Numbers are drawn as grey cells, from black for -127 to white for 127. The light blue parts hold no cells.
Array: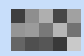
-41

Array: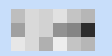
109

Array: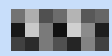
-90

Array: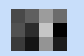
-107

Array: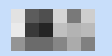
6

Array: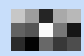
-23

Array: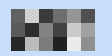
-94

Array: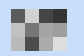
-51
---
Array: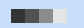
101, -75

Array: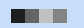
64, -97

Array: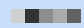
80, -76

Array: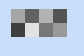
98, -65

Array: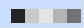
101, -92

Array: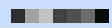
67, -117

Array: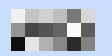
121, -112
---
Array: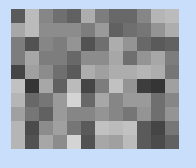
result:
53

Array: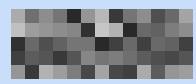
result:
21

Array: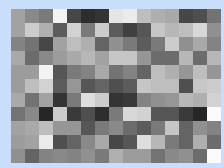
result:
16

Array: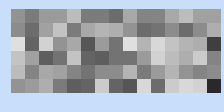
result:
19

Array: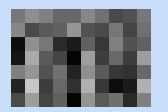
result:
-53

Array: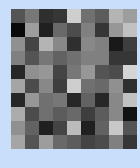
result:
37

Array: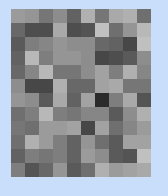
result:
-1
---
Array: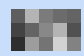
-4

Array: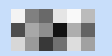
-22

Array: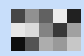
-30

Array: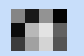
19

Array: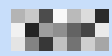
-51

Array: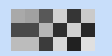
-39
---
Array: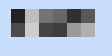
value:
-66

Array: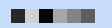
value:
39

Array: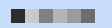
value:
53

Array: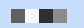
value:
119

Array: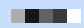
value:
-29

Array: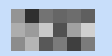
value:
-4

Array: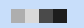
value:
89

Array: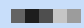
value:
-49
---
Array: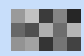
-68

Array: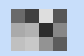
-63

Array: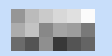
88

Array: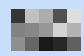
45

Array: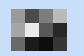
-52

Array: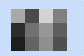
-53

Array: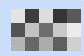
93

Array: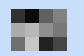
-115

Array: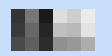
93

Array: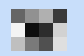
17
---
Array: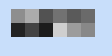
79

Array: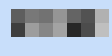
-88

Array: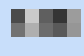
-19

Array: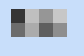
43

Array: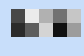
84

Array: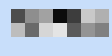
-37
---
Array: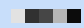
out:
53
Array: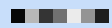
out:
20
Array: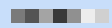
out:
109
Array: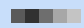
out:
39
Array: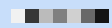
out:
-23
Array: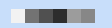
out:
28
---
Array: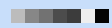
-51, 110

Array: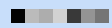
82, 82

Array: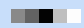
-124, 125

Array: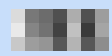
-61, 105

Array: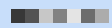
2, 100

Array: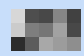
-9, 87
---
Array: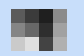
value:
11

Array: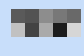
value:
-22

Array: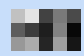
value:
-53

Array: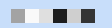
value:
-75

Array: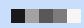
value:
118

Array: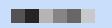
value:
73
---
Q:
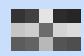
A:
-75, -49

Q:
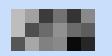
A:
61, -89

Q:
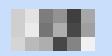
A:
79, 113

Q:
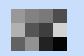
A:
24, -123

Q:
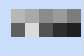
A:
55, -96

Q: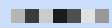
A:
53, 24

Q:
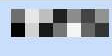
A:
-17, -74
